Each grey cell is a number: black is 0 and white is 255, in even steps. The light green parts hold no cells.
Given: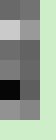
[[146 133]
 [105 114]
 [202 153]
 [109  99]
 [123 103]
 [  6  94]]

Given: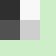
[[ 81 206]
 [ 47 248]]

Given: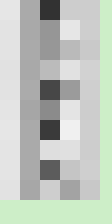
[[226 167 206 163 200]
 [230 170  50 205 205]
 [227 169 150 230 206]
 [227 170 151 186 201]
 [225 169 187 225 210]
 [226 171  71 155 207]
 [228 166 139 228 205]
 [230 170  58 240 206]
 [228 170 222 224 205]
 [228 170  92 197 207]]

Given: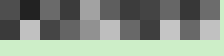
[[ 58 193  69 100 145 190 104  62 197 104 193]
 [ 78  34 106  59 162  94  60  68 102  55 108]]

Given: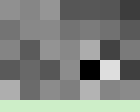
[[174 107 139 127 179 133 138]
 [144 134 149  86  87  85  61]
 [116 136 137 115 123 113  89]
 [132  91 147 136 172  66 122]
 [ 90 104  87 140   0 222  63]]

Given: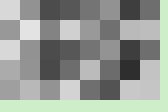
[[159 184 147 211 111  83 200 197]
 [216 146  76  87 116 146  62 110]
 [152 227 131 208 153 112 186 189]
 [216 146  76  87 116 147  62 110]
 [171 147  73 109 187 108  46 195]]

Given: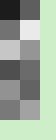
[[121 162]
 [ 28  94]
 [114 234]
 [198 149]
 [ 79 107]
 [146  99]]

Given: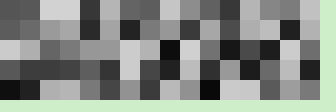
[[ 15  33 176 181 121  70 146  59 185 145   9 202 200  90 157 121]
 [ 85  88 210 210  55 181 100  93 197 141  97  56 181 134 124 193]
 [ 92 106 154 167  42 164  35 122 151  58 167  76 174 189  32 178]
 [203 175 101 122 151 152 204 179  13 208 114  23  74  29 204 110]
 [ 88  61  61  67  94  53 204  70  33 188  48 153  28 106 187  32]]

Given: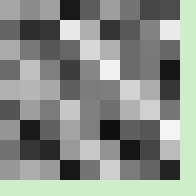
[[152 173 154  23 116 206 123 100  35]
 [166 139 160  25  92 157 116  70  76]
 [100  45  54 233 175  51  88 131 235]
 [171 120  86 102 215 176 107 121 103]
 [107 192 127  61 135 241 107 120  21]
 [176 182 169  95 123 126 211 172  54]
 [ 84 158 123 198 128 111 177 208 118]
 [150  26  97 164 127  16  95  86 245]
 [114  53  38 153 200 147  21  68 187]]
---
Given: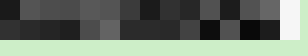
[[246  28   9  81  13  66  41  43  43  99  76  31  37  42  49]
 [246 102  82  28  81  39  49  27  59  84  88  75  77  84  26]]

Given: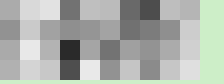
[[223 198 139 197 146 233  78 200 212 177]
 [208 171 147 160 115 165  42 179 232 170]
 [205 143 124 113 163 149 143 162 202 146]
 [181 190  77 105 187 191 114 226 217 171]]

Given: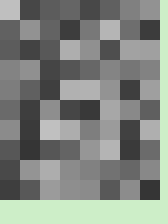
[[ 53 140  88 139 142 155  88  62]
 [136 103 114 129 139 173 148  73]
 [107  58 180 150 100  86  53  87]
 [175  65 155 126 173 192  58 139]
 [ 95 137 167  57  70 142  62 106]
 [159  62 147 178 177  63  96 125]
 [130 118 132 103  85  69 144 131]
 [160 162  78 144 174  88  67  92]
 [ 60 110 181 120  61  99 146  97]
 [146 128  96  72 101  92  71 191]]

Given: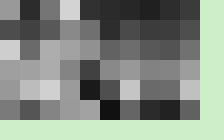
[[ 97  34  43 101  17 162 154 132  85 122]
 [192 108 106 197  79  26 155 208 188 152]
 [157 132 130 152 137  65 132 172 161 159]
 [113  83  88 109  98 145 162 173 106 206]
 [ 78  61  60  74  45 112 137  88  65  77]
 [ 59  45  32  39  43  49 211 117  44 153]]

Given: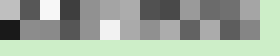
[[133  93 171  98 172 144 170 242 146  86 138 140  25]
 [165 112 107 154  73  81 172 164 145  62 247  87 191]]

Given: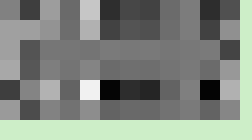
[[134  99 122 114 104 105  99 141 114 130  76 154]
 [177   4 127  99  37  45   5 241  99 178 132  62]
 [152 107 121 116 110 111 107 132 116 126  87 168]
 [ 68 122 120 118 121 120 122 116 118 118  84 160]
 [144  65 124 109  80  84  66 177 109 147 159 160]
 [ 80  45 124 107  66  71  46 198 106 157  62 129]]

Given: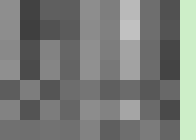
[[101 123 110  95 130 112 114 111 112]
 [ 74 106 165 130 140 102 124  84 130]
 [104  88 107  95 117 109  85 125  93]
 [ 68 108 162 120 144 100 133  75 143]
 [ 71 107 163 125 143 102 130  79 137]
 [ 84 110 193 128 139  91  82  63 141]
 [ 81 110 185 126 141  94  95  66 142]]

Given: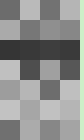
[[164 135 171 112]
 [181 193 166 194]
 [191 109 182 157]
 [ 87 160  78 192]
 [ 58  62  57  53]
 [135 143 119 170]
 [181 114 186 108]]
